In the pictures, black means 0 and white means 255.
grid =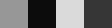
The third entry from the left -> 218
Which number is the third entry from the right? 12
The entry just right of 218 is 54

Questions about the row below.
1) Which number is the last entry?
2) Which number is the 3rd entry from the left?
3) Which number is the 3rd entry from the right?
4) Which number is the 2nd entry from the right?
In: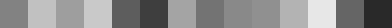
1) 41
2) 158
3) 231
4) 101

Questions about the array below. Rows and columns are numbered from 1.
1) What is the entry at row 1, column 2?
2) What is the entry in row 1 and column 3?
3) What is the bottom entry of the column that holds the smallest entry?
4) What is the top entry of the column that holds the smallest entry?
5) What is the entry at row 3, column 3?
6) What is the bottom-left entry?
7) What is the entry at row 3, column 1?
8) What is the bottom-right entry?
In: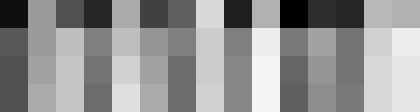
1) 155
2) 80
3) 95
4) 1
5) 197
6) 80
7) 80
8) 230

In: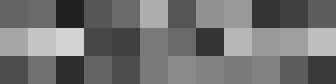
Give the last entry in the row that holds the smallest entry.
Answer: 93
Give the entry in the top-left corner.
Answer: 99
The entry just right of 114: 46
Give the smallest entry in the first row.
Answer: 33
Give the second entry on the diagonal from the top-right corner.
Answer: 159
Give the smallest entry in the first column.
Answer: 77
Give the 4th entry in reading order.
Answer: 85
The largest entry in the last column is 190
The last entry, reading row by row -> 58
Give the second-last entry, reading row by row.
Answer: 93
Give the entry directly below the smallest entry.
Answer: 211
